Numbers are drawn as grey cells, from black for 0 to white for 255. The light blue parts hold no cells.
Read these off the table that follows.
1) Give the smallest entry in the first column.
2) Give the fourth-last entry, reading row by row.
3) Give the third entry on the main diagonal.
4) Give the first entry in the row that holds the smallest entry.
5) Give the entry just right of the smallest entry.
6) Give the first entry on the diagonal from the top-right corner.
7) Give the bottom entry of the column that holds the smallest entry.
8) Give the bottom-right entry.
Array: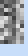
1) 78
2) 103
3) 147
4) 103
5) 78
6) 205
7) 64
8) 147

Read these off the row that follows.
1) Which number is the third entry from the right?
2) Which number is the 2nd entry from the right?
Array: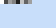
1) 196
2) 100

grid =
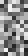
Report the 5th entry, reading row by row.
204
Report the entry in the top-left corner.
216
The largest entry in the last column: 230
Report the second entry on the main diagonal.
118
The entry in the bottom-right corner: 51
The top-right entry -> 106
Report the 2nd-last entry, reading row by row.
178
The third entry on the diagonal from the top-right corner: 216
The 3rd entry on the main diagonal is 242
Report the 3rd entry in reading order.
178
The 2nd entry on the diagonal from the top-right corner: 118

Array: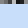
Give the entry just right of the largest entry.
19
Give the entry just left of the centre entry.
62

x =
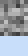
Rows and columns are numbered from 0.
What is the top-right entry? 92
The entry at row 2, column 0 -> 162
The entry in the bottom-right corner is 92
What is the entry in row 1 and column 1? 92
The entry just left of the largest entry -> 105
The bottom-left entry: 76
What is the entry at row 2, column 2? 162
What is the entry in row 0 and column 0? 118
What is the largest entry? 202
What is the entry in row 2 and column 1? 92
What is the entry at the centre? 134
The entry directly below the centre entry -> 105
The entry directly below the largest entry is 149

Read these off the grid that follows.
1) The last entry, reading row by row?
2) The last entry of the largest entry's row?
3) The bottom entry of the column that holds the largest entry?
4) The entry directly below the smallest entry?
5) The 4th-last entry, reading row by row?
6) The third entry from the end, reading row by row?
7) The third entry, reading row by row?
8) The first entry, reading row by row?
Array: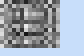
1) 153
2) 193
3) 82
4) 153
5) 98
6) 178
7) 165
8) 221

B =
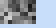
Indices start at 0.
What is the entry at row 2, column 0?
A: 148
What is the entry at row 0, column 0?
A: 179
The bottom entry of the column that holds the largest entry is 53
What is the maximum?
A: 209
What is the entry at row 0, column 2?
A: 109
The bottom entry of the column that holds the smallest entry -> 136
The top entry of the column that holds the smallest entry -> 69
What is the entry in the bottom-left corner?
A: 122
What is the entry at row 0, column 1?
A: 163
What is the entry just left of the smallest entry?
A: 122
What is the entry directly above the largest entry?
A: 193
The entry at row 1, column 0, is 163
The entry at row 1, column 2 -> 85
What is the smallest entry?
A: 23
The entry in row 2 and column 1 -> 179
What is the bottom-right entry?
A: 85

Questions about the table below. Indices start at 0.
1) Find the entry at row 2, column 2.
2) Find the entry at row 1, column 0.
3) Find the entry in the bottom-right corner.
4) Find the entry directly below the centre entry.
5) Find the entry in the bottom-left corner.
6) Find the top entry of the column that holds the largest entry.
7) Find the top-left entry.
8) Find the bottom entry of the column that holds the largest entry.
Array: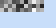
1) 195
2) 121
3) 181
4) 133
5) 195
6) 234
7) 107
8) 248
